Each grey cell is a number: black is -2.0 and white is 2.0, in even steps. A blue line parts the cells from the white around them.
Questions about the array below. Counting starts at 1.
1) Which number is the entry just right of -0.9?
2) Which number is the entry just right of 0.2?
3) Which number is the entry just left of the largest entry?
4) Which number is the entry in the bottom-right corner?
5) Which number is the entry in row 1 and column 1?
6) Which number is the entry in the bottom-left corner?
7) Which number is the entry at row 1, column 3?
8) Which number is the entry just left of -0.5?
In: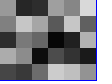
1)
-1.1
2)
-1.8
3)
0.1
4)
0.3
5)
0.4
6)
-0.9
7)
-1.3
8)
1.1

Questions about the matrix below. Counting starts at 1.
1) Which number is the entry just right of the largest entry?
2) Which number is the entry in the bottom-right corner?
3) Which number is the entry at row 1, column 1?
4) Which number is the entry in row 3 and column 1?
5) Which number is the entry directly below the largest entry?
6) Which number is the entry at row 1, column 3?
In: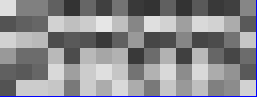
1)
1.0
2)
1.3
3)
1.5
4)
1.3
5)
-1.1
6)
0.0

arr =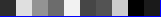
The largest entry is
1.8
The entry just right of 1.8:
-0.9

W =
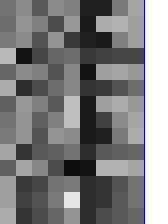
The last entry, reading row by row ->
-0.4
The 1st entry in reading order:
-0.2
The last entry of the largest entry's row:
-0.2
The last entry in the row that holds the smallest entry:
0.6
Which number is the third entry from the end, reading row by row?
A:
-0.8
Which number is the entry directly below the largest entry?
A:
0.3
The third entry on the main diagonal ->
-0.7
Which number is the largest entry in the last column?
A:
0.7
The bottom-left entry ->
0.7
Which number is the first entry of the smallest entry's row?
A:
-0.5
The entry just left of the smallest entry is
-0.8
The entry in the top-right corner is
0.6
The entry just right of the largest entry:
-1.3
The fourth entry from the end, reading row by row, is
-1.3
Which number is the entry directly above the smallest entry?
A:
-0.2
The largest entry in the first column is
0.9
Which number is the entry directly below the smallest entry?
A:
-0.1
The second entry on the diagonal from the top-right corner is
0.8
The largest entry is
1.6

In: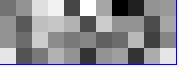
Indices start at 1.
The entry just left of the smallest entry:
0.6
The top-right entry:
0.4
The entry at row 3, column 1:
0.3
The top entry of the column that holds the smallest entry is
-2.0
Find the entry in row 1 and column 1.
-0.2
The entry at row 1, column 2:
0.3
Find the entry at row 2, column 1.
0.3
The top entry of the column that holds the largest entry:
2.0
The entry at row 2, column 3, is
1.0
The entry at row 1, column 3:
1.5
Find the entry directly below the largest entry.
-0.8
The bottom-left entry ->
1.6
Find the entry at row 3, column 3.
1.2

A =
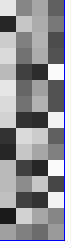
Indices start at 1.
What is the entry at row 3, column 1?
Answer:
1.2
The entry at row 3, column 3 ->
0.8
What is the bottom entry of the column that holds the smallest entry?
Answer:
0.5
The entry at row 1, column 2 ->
0.1
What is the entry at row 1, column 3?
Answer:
0.6
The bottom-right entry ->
0.4
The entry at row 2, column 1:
-1.4
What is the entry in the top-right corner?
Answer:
-0.5
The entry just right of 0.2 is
1.1
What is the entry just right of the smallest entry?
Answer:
1.3
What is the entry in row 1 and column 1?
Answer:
1.6
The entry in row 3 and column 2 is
0.0
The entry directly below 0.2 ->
-1.0
